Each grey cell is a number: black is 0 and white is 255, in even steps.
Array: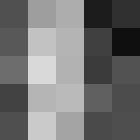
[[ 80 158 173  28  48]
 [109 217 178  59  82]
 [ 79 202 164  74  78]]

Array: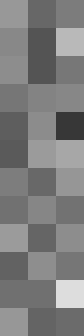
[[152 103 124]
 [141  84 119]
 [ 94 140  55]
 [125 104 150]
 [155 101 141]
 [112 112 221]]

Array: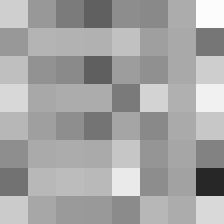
[[207 152 123  96 141 137 172 252]
 [191 146 138  95 157 144 169 206]
 [183 159 142 116 165 137 170 199]
 [114 184 188 185 234 141 162  39]]

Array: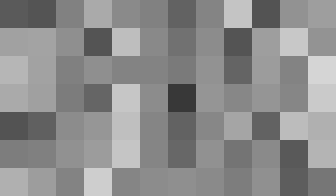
[[ 90  84 129 170 138 129  98 132 196  83 146 158]
 [182 162 128 143 131 131 122 146 100 156 131 213]
 [ 83  96 140 150 191 133  98 135 165  98 188 176]
 [176 157 131 206 133 140 143 138 125 144  93 118]]

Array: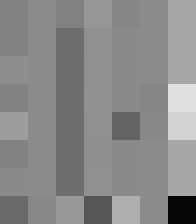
[[130 139 129 151 134 139 166]
 [142 139 109 144 138 139 166]
 [157 139 110 144 100 136 210]
 [138 139 110 144 138 139 166]]

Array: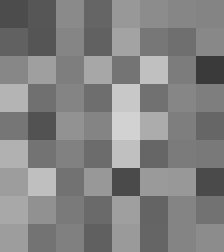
[[ 76  86 138 101 152 140 134 132]
 [135 159 126 167 116 192 124  58]
 [118  82 146 132 210 172 126 102]
 [157 191 114 152  74 154 152  74]
 [157 115 128  96 154 101 132 140]]

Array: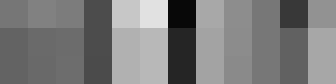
[[118 129 124  76 199 225   8 168 141 119  56 146]
 [ 99 105 109  75 177 184  37 163 138 119  97 167]]

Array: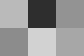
[[186  46 147]]

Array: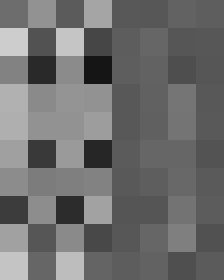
[[109 146  91 165  88  87  98  94]
 [130  41 139  21  94  98  78  86]
 [175 146 146 157  88  96 116  89]
 [140 124 127 130  89  94 104  90]
 [161  86 138  72  87 102 127  81]]
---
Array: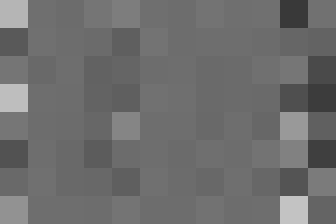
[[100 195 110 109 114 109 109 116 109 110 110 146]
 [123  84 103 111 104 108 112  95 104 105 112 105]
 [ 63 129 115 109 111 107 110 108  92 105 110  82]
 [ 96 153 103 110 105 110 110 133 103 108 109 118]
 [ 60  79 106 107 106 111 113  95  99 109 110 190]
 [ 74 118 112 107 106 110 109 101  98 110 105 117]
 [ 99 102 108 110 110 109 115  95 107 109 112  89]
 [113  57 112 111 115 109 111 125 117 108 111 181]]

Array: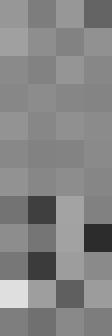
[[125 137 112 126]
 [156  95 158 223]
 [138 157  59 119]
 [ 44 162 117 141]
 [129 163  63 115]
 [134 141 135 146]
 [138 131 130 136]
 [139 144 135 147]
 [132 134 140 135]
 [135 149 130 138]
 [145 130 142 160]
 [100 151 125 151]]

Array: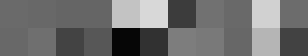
[[ 66 181 103 121 125  49   6  87  67 111 104]
 [108 209 105 113  60 216 195 101 101 104 106]]

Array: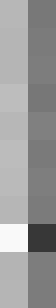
[[124 181]
 [125 180]
 [ 55 249]
 [123 182]
 [126 186]
 [122 188]
 [128 183]
 [119 189]
 [125 181]
 [123 181]
 [120 183]]

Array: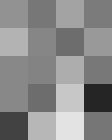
[[118 227 183  66]
 [ 37 199 109 136]
 [120 173 131 136]
 [153 109 134 179]
 [123 163 119 146]]

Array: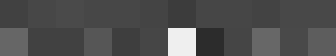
[[ 93  73 103  69  44 239  70  62  86  65  65 102]
 [ 72  72  67  70  70  60  68  71  71  74  71  65]]
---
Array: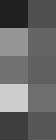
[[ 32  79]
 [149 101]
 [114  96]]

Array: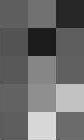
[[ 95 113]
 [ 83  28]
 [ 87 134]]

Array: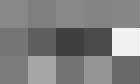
[[136 126]
 [117  94]
 [123 166]]

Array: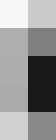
[[247 203]
 [175 127]
 [174  24]]

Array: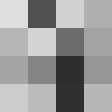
[[222  80]
 [181 212]
 [165 133]]

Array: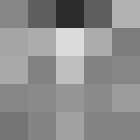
[[134  94]
 [165 172]
 [169 130]]
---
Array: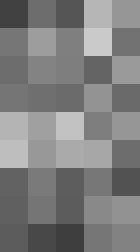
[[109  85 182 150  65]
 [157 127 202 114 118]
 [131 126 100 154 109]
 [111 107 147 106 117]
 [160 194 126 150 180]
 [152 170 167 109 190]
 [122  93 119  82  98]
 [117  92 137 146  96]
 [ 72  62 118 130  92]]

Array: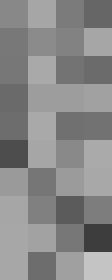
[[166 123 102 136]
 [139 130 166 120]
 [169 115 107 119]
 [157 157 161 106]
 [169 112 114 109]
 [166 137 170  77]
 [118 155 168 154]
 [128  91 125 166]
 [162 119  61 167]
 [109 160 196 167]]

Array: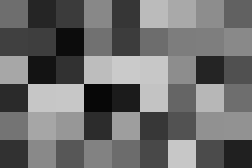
[[ 37  59 136  54 187 169 141  97 110]
 [ 62  12 113  60 109 125 126 137  64]
 [ 19  49 189 202 199 141  36  80 167]
 [198 199   7  27 195 101 183 110  42]
 [166 151  44 158  55  82 145 146 116]
 [137  87 130 108  72 199  75  32  49]]

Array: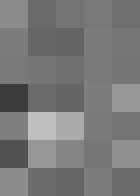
[[106 115 120 112 140]
 [101 100 123 119 124]
 [117 111 123 115 122]
 [106 100 125 151  59]
 [192 171 123 114 127]
 [151 132 119 145  82]
 [108 101 125 107 139]]

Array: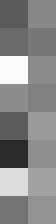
[[136  91]
 [119 106]
 [139 251]
 [129 142]
 [155  92]
 [143  41]
 [162 220]
 [146 116]]

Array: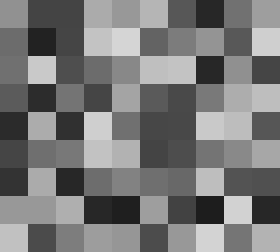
[[ 68  68 171 152 181  87  39 113 158 145]
 [ 34  69 195 213  99 124 148  88 207 108]
 [201  78 108 136 191 195  39 144  69 112]
 [ 44 116  69 164  90  73 121 173 190  91]
 [172  48 207 112  71  72 201 189  86  43]
 [111 120 194 178  68  77 116 137 167  69]
 [171  39 109 130 111 104 190  83  80  51]
 [152 175  39  31 158  66  29 210  39 152]
 [ 75 125 157 150  76 152 211 117 179 193]]
